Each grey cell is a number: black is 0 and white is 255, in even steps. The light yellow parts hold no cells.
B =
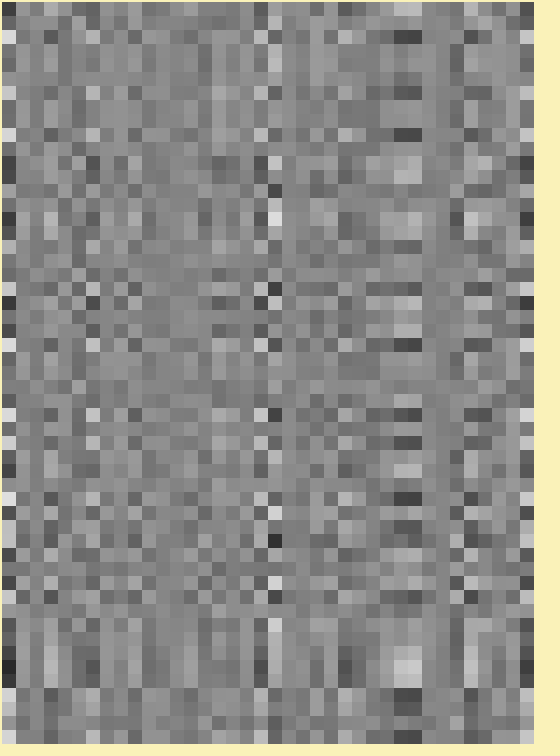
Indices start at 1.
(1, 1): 63
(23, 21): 137
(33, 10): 153
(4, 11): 124
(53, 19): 187
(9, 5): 136
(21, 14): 128
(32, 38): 194
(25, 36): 142
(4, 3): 131
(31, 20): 130
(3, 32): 135
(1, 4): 171
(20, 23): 142
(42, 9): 136
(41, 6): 141
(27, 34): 154
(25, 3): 125
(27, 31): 142
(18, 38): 174
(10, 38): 195
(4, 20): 178
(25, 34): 88
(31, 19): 125
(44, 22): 124
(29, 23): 108
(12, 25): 110
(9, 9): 146
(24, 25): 103
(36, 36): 153
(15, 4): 147
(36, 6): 147
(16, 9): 134
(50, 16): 145
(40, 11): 114
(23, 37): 147
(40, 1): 75
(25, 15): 136
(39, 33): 175
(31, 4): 151

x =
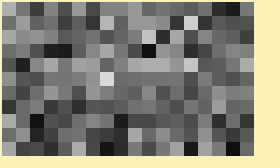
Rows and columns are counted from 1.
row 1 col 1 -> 174
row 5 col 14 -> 196
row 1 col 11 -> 103
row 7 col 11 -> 134
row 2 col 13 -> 54
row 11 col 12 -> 120
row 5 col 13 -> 149
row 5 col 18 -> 171
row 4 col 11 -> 16
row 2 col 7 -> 53
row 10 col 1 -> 109
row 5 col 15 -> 88
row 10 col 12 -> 140
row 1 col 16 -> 46
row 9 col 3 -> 17
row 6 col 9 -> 107
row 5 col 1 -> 84
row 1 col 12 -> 115
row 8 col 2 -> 105
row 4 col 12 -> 148
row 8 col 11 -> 118
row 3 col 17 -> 95
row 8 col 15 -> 99
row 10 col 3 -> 36
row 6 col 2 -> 86
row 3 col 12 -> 46
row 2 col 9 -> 97
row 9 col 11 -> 72
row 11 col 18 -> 105
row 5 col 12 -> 173
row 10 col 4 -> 66
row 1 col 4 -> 130
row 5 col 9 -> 128
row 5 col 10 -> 166
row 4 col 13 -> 132
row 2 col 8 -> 182

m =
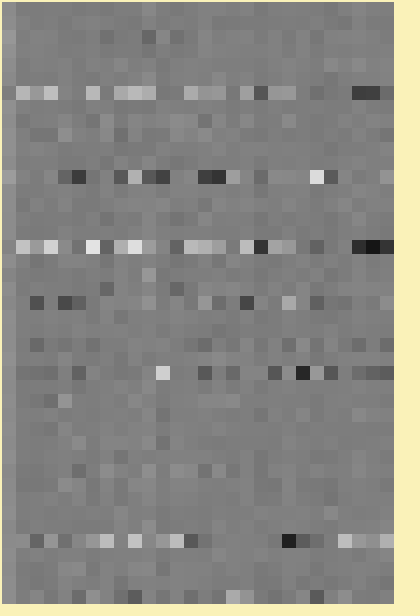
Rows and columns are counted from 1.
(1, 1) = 139
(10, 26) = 130
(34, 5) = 128
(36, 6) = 131
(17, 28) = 121
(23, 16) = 127
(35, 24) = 119
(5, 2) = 124
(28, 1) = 139
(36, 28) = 127
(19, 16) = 119
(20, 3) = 122
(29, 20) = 127
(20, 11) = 151
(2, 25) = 119
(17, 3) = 122
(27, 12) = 207
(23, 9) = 119
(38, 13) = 124
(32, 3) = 124
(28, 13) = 127
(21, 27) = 131
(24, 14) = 125
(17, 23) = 125
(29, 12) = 123
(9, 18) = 135
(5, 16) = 126
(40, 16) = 134
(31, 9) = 126
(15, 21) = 132
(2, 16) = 121
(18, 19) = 52
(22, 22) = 133
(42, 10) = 128
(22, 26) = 127
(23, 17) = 123
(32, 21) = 131
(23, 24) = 121
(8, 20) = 127
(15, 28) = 129

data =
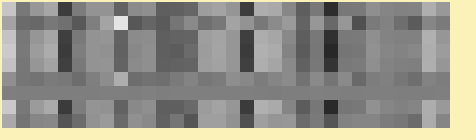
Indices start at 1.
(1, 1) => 197
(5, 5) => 64
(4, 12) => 95
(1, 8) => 147
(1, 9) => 98
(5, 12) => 96
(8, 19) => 176
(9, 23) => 122
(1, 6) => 123
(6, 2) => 118
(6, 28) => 128
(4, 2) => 121
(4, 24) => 40
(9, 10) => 144
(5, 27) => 143
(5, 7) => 147
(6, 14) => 131
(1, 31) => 174
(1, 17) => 149
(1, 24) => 45
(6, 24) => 117
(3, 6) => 121
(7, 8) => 127
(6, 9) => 174
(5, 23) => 120
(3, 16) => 163
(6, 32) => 125
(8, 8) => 146
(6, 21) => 139
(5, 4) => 163
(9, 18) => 80
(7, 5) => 126
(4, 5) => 59
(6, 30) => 110
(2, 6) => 88
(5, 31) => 175
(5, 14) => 100
